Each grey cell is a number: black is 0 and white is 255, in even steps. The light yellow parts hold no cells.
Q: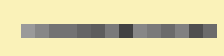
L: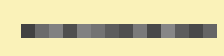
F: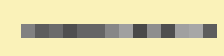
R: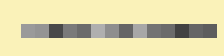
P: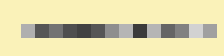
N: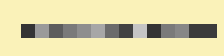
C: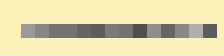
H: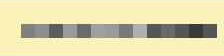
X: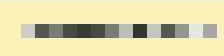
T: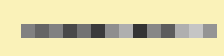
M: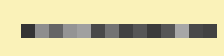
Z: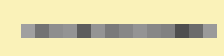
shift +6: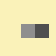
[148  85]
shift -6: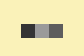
[ 46 148  87]
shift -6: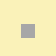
[161]

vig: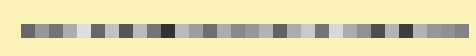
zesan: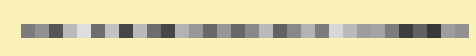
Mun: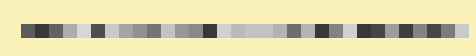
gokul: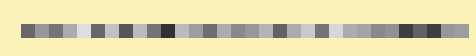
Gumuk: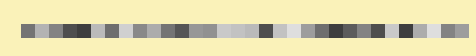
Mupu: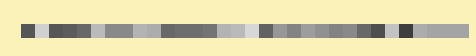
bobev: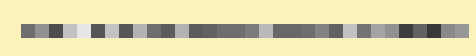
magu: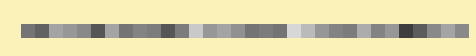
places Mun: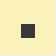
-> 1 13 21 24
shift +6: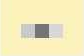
[207 122 221]
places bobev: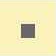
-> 18 19
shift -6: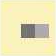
[110 166]
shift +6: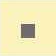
[116]
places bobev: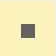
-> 13 22 28

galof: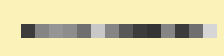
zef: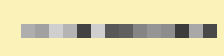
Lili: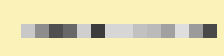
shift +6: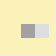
[167 228]
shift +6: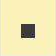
[66]
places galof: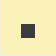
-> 0 8 11
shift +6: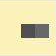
[ 86 110]
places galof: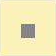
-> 1 6 10
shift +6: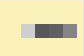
[213  94 102 139]
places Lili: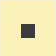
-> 5

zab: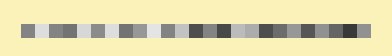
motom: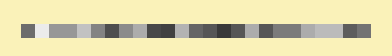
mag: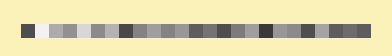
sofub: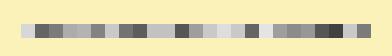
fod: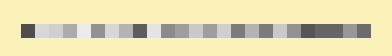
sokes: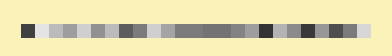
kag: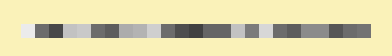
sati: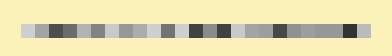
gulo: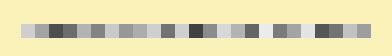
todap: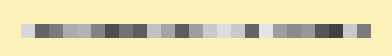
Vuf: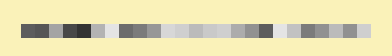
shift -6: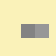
[125 145]
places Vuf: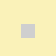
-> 11 14 24
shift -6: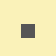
[80]

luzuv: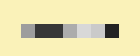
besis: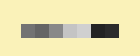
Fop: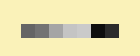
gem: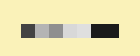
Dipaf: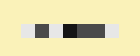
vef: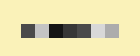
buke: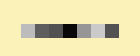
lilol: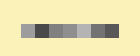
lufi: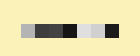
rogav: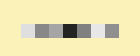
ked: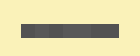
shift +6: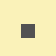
[88]
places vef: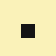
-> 2
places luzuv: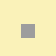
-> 0
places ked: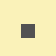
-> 0 2 5 6
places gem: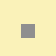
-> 2
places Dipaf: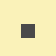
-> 1 4 5

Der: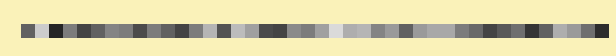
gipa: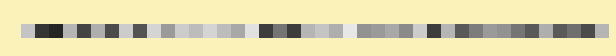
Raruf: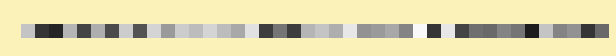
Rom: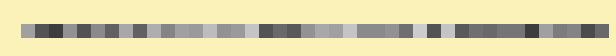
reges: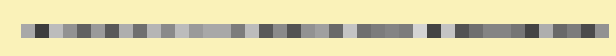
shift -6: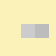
[198 182]
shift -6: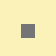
[111]
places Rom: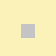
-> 16 23 30
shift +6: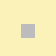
[194]

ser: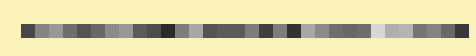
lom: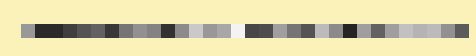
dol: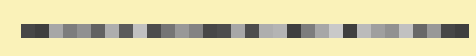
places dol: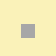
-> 2 15 21
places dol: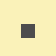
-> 9 14 16
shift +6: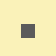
[97]

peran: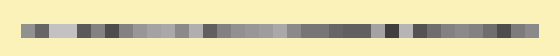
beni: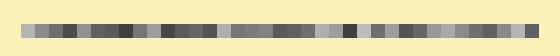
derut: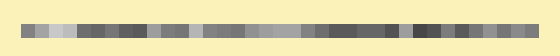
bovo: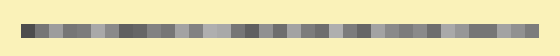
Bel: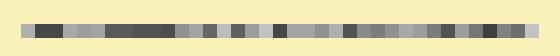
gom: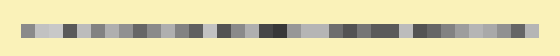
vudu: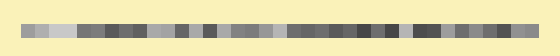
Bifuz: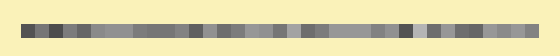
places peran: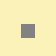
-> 5 7 14 30 32
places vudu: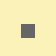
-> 11 20 23
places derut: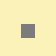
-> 10 14 30 36
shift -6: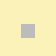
[182]
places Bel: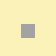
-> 5 12 19 20

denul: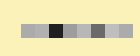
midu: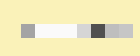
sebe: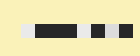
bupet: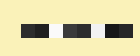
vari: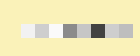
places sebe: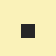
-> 1 2 3 5 7
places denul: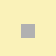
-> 1
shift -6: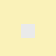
[228]
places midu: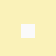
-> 1 2 3
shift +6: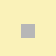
[189]

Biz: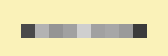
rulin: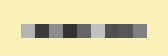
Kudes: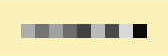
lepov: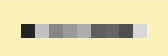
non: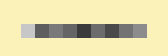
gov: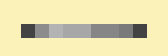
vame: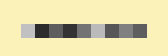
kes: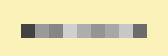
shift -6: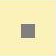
[122]
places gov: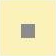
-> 1

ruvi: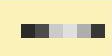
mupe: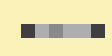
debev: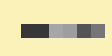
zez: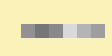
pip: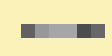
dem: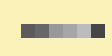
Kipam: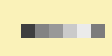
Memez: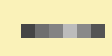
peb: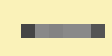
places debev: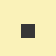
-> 0 1
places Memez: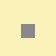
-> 4
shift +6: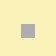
[180]
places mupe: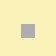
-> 1 3 4
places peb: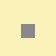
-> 1 3 4

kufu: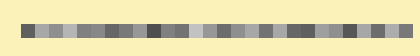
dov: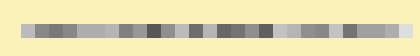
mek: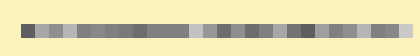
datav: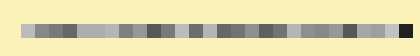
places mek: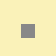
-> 5 26
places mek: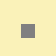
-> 4 6 9 10 11 17 22 25
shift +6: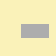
[179 179]
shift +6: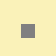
[134]
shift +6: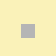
[187]
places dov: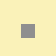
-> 10 16 20
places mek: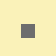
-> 8 14 16

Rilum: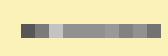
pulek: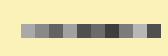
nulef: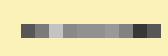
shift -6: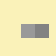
[147 124]
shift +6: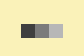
[ 69 129 189]
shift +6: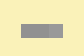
[151 151 159]
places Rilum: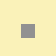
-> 3 4 5 8
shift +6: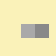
[175 143]

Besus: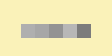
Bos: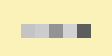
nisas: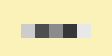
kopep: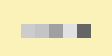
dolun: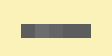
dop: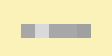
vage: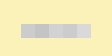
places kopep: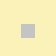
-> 1
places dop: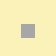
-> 0 2 3
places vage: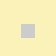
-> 0 3
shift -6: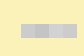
[198 190 204 198]
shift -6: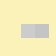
[198 190]
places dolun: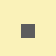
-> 0 3 4

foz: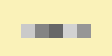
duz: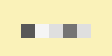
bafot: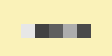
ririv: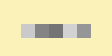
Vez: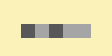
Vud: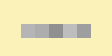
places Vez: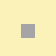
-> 1 3 4
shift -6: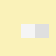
[239 217]

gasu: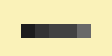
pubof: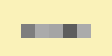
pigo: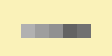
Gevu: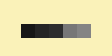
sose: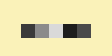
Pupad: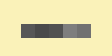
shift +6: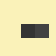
[58 72]
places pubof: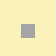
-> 2
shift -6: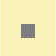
[120]
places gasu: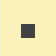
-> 2 3
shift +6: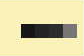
[ 29  43  51 125]

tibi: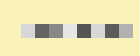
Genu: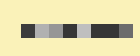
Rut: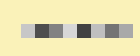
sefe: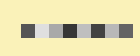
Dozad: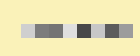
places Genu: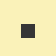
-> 3 5 6
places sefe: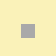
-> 2
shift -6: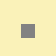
[124]

